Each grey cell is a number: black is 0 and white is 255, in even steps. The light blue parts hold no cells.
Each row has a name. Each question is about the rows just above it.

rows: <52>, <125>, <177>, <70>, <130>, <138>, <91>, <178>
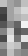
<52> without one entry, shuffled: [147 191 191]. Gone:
[162]
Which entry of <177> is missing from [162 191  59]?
[178]

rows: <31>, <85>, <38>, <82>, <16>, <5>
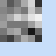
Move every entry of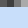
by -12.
[ 77  50 108 158]
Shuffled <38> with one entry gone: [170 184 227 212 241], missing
[145]
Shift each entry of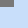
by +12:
[132 132]
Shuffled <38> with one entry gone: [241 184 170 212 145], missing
[227]
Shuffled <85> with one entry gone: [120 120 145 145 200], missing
[133]
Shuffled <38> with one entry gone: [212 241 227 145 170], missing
[184]

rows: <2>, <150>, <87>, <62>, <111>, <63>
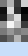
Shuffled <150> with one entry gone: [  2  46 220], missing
[17]
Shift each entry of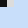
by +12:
[ 29 232]
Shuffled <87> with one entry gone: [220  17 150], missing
[31]
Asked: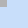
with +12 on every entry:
[191]
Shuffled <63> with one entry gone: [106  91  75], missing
[179]
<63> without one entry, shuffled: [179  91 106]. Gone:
[75]

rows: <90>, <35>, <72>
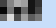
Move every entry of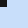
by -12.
[9]
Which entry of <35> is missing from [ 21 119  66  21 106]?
[6]

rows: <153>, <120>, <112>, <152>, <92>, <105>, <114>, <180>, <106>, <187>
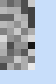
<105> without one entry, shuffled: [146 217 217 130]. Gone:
[185]
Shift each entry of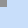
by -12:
[134]
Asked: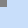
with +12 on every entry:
[142]
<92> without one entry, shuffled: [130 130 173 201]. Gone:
[159]

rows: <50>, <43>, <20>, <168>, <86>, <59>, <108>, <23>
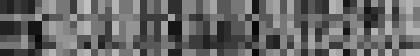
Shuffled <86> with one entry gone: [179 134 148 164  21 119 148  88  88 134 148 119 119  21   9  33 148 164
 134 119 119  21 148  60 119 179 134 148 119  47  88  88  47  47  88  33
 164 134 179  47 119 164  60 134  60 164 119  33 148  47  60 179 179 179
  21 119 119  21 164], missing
[103]
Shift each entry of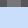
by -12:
[ 76 107 107  76]
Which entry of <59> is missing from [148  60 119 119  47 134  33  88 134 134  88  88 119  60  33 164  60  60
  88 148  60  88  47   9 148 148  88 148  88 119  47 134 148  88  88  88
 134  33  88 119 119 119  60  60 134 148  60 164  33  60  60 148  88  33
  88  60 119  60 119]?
[76]

